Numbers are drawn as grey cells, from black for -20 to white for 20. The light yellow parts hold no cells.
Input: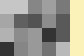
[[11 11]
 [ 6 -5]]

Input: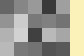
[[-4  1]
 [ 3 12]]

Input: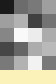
[[-16  -3]
 [  5   8]]

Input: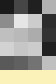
[[-16  -9]
 [  2  16]]

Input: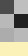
[[ -8  10]
 [  9 -15]]

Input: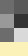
[[ -3  -6]
 [  4 -12]]

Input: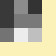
[[-11   2]
 [-11  -1]]
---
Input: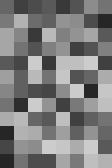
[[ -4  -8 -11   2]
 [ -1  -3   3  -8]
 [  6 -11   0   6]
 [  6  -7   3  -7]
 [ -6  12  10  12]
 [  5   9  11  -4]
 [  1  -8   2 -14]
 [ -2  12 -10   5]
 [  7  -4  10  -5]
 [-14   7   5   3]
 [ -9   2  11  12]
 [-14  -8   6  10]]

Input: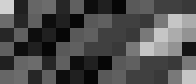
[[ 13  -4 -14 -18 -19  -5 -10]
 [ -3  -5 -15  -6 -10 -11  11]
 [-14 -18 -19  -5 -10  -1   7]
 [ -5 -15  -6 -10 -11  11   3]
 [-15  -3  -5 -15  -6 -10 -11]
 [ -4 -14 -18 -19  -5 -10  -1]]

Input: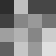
[[-13  -9]
 [-10   4]
 [  5   1]
 [ -5   4]]

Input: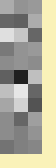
[[ 7  4]
 [-4  7]
 [15 -4]
 [-1  4]
 [ 2  2]
 [-5 10]
 [10 -4]
 [ 6 -7]
 [ 2  5]
 [ 2  3]
 [-2  1]]

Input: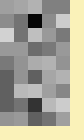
[[  5   8   0]
 [  2 -19  12]
 [ 13  10  -1]
 [  4  -3   4]
 [ -1   7   3]
 [ -5  -5   8]
 [ -5  10   1]
 [ -5 -12  12]
 [  3  -5   5]]

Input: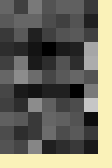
[[ -4  -1  -5 -11]
 [ -6  -4 -10 -15]
 [-11 -15  -7 -10]
 [-13 -17 -16   6]
 [-10 -16  -7   7]
 [ -4  -3  -6  -7]
 [ -9 -17 -15  -1]
 [-10   2 -10  11]
 [ -5 -11  -5 -18]
 [ -8 -11  -8 -11]
 [ -7   1 -13 -16]]

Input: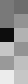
[[ -1]
 [ -1]
 [-18]
 [ 11]
 [  4]
 [ 17]]

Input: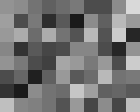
[[  3  -2  -3  -8   2]
 [  5  -1  -6   2   9]
 [  4  -3  -2   9  12]
 [  1  -6  -8   1 -14]
 [  3  -8   6  -1  -8]
 [ -8 -15   4  -3  -2]
 [-12   2  -3   5  -4]
 [ 10   0  -7  -9  -9]]
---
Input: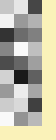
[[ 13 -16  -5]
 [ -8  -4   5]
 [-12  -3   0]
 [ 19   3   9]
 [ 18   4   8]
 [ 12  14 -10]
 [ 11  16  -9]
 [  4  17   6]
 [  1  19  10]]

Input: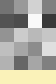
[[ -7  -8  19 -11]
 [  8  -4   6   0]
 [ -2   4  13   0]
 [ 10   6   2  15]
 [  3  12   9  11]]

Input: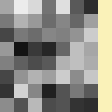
[[  4 -17 -11 -14  -4  10   6]
 [  2  -7   9  -8  -7 -12 -13]
 [  0  -5  -8  -6   8  10   7]
 [ -9  -1  -3   1   0   3  12]
 [ -9   3   8   5  12   2  11]
 [ -1   8   4  -3   1  -4   5]
 [-12  13   1 -15  -7  -1  -6]
 [  6  17  14  -2  15  -6 -13]]

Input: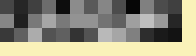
[[  1 -15  -1   6  -1   3   3  -2  -5   5  10   4 -14]
 [ -9 -14 -10  -3 -18   2  -6   1  -8 -19   0  -8 -10]
 [-11  -5   7  -7  -5 -12  -7   9   6   0 -13 -16 -17]]

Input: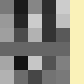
[[  6 -17  11  -7   0]
 [ -1 -16   1 -13  12]
 [  4 -14  12 -12  10]
 [  5  -8   8 -12  -6]
 [ -4  -4  -4  -4  -4]
 [  8  -3  -9  -2  -1]]

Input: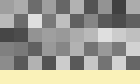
[[ -9  -8   3   5   4   7   9  15  12  10]
 [  2  -6   8  -7  12  -6  11  -2  13  -4]
 [  9  -3  15  -1  10  -5   1  -6  -8  -5]
 [  0  -1  -5   4   1   8  -2   4  -1  13]
 [  5   7  -3   5  -4   8  -7   3 -10   7]]
